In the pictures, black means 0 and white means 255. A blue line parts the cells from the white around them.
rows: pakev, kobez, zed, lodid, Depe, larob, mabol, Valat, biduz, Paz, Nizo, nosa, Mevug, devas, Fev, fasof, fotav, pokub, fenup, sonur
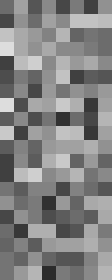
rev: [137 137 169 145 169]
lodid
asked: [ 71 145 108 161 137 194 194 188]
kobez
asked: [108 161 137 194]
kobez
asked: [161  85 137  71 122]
pakev
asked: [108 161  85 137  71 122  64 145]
pakev
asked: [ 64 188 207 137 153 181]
Mevug
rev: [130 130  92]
devas

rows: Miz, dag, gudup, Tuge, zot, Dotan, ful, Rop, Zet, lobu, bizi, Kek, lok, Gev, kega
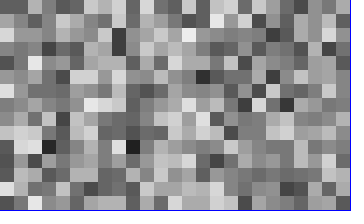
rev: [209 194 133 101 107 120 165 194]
Zet
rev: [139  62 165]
Tuge

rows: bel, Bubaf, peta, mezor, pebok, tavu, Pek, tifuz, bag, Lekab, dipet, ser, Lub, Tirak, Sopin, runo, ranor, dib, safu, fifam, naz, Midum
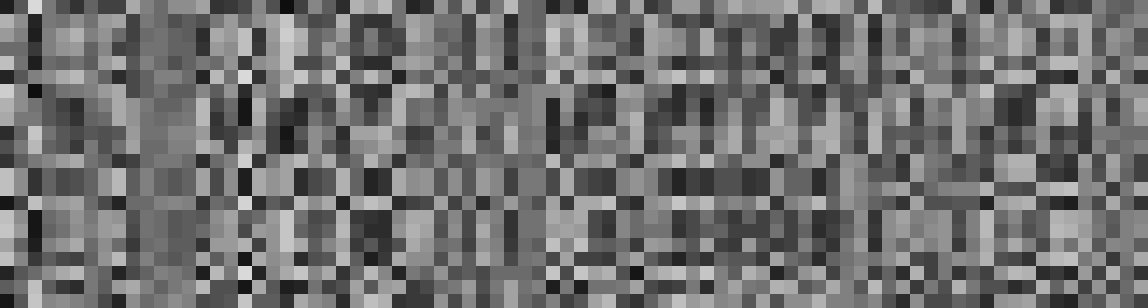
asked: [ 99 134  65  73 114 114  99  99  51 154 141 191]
mezor
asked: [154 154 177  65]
dib
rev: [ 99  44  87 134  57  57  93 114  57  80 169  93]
peta
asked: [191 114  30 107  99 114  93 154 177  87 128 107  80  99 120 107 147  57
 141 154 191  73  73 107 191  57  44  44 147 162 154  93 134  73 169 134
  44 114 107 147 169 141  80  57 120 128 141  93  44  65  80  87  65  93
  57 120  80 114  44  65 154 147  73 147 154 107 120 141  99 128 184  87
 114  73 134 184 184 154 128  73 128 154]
pebok
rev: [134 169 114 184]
mezor
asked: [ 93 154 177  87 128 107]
pebok
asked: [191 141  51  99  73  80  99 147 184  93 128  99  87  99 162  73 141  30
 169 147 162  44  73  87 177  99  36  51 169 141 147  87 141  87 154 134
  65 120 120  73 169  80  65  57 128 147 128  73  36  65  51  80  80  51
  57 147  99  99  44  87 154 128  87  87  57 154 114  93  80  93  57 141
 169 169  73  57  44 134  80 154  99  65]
Lub

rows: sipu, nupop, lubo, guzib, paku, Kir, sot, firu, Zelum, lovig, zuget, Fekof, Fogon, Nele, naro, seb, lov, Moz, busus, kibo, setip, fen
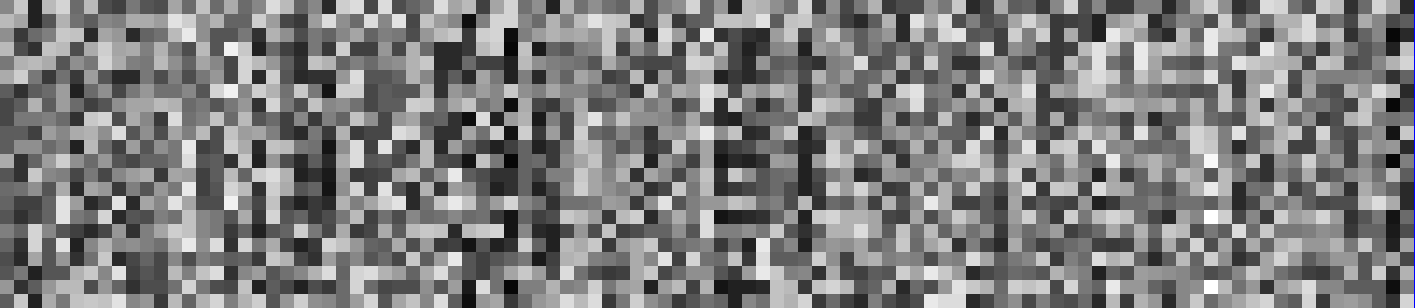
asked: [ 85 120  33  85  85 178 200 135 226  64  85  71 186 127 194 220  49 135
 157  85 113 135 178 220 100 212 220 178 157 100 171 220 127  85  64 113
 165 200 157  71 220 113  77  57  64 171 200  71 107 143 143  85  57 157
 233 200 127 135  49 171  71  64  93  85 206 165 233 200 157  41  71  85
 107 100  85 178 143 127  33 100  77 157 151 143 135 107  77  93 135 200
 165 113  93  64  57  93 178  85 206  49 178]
kibo
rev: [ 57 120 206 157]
seb

